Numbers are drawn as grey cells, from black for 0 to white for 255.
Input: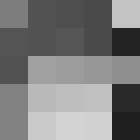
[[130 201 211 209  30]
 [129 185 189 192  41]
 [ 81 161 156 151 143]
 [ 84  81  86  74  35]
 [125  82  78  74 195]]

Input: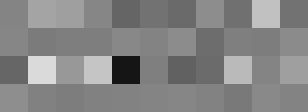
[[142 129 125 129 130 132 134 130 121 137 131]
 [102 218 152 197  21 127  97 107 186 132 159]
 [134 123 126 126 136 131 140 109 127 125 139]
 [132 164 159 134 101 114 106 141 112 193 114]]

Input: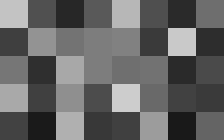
[[ 66  26 176  56  64 156  25 100]
 [169  64 143  76 205 105  65  58]
 [118  47 168 125 111 114  42  74]
 [ 63 147 115 125 129  58 201  45]
 [195  80  39  89 183  79  42 110]]

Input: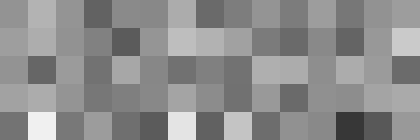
[[115 240 120 156 111  91 228  97 196 109 145 137  55  88 153]
 [162 172 148 119 127 136 164 140 113 153 106 144 141 164 170]
 [147 102 155 114 167 135 113 128 114 175 172 142 172 155 107]
 [158 173 146 129  91 149 190 178 161 123 106 137 100 152 202]
 [147 179 148  98 138 136 172 106 125 148 124 157 119 146 157]]

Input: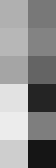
[[206  21]
 [236 126]
 [226  36]
 [165 100]
 [183 131]
 [176 120]]

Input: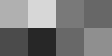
[[ 75  39 104 143]
 [176 215 121 103]]
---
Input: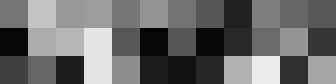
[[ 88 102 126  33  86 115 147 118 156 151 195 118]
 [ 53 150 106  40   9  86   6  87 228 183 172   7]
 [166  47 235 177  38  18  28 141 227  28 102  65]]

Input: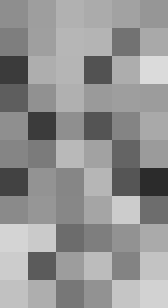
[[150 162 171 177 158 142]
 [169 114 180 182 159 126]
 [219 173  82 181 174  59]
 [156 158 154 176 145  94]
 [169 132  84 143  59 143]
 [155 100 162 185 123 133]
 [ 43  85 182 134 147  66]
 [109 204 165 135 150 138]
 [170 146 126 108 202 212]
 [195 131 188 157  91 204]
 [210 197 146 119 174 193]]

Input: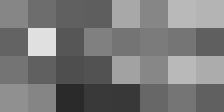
[[180 185 134 168  94  96 109 134]
 [ 95 117 123 116 128  86 224  99]
 [172 185 135 162  82  78  96 116]
 [ 96 117 103  56  57  42 133 144]]

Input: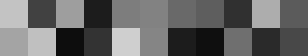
[[ 91 173  48  94 105 130 125  28 158  65 195]
 [ 72  42 111  15  28 133 207  51  13 192 164]]

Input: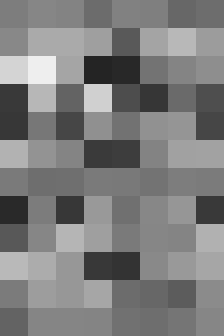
[[109 103 127 129 108 131 134 125]
 [156 184 164  89 159 170 170 136]
 [142 132 115  40  36 165 238 212]
 [ 78 106  54  77 208  99 183  57]
 [ 70 149 145 114 144  70 119  55]
 [162 161 131  61  58 132 147 178]
 [123 125 115 121 122 111 110 122]
 [ 57 150 135 112 153  55 124  41]
 [177 132 134 122 159 181 134  88]
 [166 153 137  51  56 151 172 185]
 [139  92 103 108 166 151 157 123]
 [134 117 110 113 132 133 133  99]]

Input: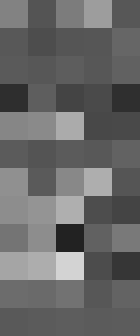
[[ 87 157 124  84 130]
 [102  86  85  77  88]
 [ 97  87  93  87  90]
 [ 47  74  68  94  46]
 [ 73  72 171 138 134]
 [ 98  88  91  84  91]
 [ 85 174 136  90 144]
 [ 68  77 175 148 141]
 [121  97  34 141 116]
 [ 54  76 211 173 165]
 [ 99  87 114 106 108]
 [ 92  91  93  91  89]]

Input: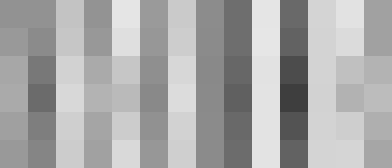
[[161 226 212 105 229 110 140 202 154 229 147 195 146 146]
 [161 219 211  98 230 110 139 205 151 223 152 198 139 153]
 [179 192 211  76 226 103 137 215 143 198 170 210 120 167]
 [188 178 210  62 227  96 138 220 137 186 179 216 107 170]
 [175 206 211  83 227 105 139 210 145 204 165 207 126 160]
 [166 213 212  98 227 108 139 207 151 217 161 204 133 153]]

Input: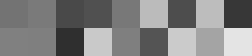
[[ 55 189  77 187 120  80  73 122 115]
 [228 164 203  84 127 201  47 127 128]]
